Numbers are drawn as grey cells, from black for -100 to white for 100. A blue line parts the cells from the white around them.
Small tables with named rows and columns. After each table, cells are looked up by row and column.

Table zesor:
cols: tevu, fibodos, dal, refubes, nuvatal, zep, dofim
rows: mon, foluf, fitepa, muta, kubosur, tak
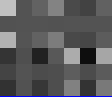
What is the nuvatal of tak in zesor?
1
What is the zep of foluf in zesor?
-35
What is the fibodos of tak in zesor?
-36
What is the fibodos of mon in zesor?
-35
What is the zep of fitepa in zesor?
-44
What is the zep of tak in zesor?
-60
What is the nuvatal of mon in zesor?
-42
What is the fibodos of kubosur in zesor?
-35
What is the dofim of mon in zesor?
-24
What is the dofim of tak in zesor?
-5
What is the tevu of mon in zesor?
51
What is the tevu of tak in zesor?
-61
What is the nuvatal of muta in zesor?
35

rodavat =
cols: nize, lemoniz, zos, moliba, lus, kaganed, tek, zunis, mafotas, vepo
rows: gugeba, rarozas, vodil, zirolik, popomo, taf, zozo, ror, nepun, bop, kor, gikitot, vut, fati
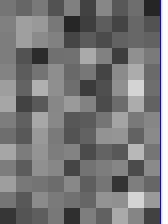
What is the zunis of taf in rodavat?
13
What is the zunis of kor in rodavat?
5
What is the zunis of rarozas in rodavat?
-47
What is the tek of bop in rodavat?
-22
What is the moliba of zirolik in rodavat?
-12
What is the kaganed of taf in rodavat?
-54
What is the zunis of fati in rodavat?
33
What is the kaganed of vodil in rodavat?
-29
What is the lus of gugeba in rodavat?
0
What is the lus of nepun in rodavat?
-35
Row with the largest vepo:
vut

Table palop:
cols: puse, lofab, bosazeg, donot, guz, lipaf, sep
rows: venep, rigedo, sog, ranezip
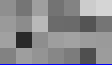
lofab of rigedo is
10
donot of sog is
24
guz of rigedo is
-17
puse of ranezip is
2
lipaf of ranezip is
-38
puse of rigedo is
21
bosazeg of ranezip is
16
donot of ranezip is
6
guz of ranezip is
-3
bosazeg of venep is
25
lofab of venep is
-8
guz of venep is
3
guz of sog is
27
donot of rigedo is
-16
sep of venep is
67
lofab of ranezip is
24
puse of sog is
26
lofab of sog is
-68
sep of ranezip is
22

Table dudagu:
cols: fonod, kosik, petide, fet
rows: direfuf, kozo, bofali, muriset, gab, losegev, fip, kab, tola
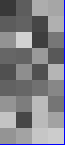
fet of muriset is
-31
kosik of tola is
28
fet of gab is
42
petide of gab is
-37
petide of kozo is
-45
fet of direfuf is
30
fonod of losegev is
-23
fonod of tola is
16
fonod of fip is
16
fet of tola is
60
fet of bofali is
-7
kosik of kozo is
-23
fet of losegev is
6
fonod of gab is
-37
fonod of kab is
53
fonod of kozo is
-28

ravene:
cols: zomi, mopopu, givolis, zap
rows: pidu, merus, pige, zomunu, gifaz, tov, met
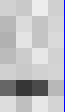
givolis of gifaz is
64
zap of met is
66
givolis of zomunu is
81
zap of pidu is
63
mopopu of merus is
72
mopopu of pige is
79
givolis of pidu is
86
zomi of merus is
44
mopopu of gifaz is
58
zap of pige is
71
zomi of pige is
39

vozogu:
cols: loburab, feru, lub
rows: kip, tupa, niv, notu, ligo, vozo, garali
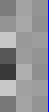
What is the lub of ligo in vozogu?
12
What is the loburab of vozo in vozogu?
57
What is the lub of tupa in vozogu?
13
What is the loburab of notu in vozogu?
-32
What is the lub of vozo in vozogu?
24
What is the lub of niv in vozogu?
23
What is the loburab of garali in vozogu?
-6
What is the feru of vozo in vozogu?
26
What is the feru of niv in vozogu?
20
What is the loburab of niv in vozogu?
56
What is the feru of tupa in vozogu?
32
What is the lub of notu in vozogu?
16
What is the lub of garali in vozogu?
16
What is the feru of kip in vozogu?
28
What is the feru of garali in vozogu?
29
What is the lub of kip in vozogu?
16
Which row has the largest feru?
ligo

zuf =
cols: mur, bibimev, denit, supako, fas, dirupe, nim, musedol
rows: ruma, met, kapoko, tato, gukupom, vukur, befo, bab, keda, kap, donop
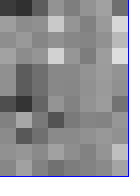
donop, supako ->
-11
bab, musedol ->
18
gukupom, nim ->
22
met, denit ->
13
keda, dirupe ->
14
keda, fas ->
8
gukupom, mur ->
13
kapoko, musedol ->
45
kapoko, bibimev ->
20
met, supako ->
58
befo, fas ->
2
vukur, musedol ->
13

